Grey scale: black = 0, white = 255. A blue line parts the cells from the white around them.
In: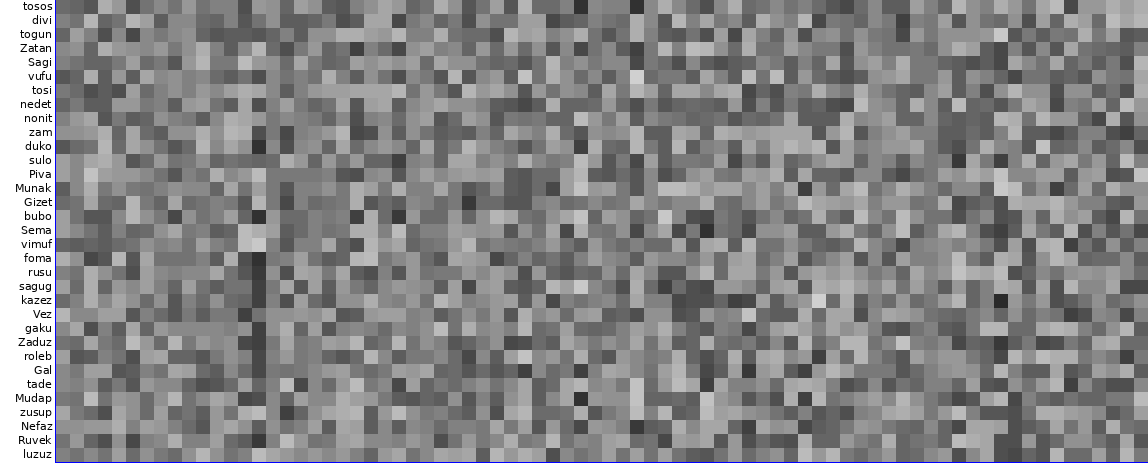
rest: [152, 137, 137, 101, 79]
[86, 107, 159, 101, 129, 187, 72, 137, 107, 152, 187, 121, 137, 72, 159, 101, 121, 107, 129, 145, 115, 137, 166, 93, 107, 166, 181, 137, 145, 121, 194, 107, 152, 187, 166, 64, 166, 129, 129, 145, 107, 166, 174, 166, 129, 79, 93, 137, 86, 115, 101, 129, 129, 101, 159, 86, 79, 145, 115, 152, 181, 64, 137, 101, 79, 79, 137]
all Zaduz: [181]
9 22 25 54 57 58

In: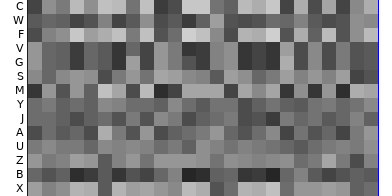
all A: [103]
4 15 22
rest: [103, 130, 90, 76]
[83, 143, 137]

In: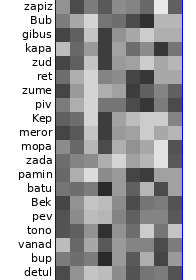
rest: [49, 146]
[110, 204, 117, 196]
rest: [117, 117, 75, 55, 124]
[75]
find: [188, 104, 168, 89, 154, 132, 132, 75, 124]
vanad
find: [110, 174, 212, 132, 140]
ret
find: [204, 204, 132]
Kep
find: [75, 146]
detul
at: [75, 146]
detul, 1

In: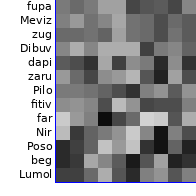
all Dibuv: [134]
1 3 9
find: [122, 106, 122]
fupa
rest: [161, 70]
[85, 91, 70, 134]

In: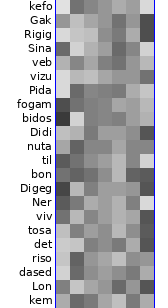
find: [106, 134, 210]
Sina
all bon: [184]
5
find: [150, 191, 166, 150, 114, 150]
Gak
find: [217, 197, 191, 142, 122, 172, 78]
Rigig
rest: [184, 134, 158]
[178, 166, 85]
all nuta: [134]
3 4 6 7

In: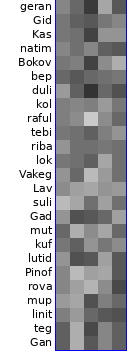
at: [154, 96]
duli, 1
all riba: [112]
2 3 5
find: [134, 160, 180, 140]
rova
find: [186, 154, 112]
Vakeg
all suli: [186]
1
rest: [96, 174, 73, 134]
[96]
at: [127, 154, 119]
kol, 3

